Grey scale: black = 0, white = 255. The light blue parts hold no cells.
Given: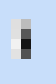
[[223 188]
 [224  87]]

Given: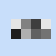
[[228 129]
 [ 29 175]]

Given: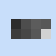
[[44 77]
 [60 71]]

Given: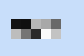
[[ 19  16]
 [189 117]]

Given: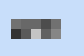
[[113 104]
 [ 51  90]]

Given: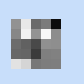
[[146 232]
 [135 241]]

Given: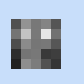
[[ 80 147]
 [116 195]]
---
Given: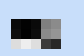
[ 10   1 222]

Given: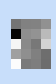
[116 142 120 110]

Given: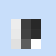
[237  66 253]

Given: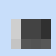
[207  67  83]

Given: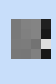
[121 128 115  23]

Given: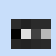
[ 44 224  40]

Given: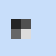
[ 37 220]

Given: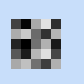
[ 66 201 113 223 176]
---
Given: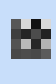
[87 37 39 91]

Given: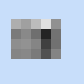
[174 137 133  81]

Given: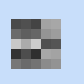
[ 74  95 204 167 147]

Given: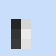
[ 37 234]

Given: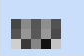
[ 70 150 134]

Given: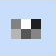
[130  87]

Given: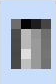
[109 187 154 117]
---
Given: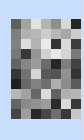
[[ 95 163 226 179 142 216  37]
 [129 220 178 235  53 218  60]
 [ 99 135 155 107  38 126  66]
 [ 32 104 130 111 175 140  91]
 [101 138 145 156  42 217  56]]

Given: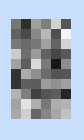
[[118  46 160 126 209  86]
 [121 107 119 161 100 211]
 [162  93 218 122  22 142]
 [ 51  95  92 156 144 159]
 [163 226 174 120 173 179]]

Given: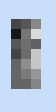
[[ 70  87 136]
 [ 86 111  97]
 [100 143 198]
 [101 101 133]]

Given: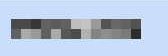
[[ 75  74  55  98  91  98 190 195 154  84 103  98  83]]

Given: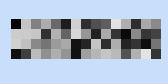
[[  5 196 129 172 105  29 208  47  80  94 226 175  46 168 138]
 [208 192 137 117 155 169  19  37 197  45 174  35  52  15 117]]

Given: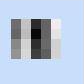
[[109 194  43 100 238]
 [136 210  46 106 209]]

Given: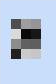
[[ 78 158 149]
 [140  97  95]]

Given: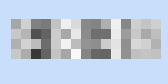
[[166 208 129 122 194 239 218 137 132 175 240 135 207 196 207]
 [176 211 188 109 203 242 188 147 142 204 227 144 216 209 178]]
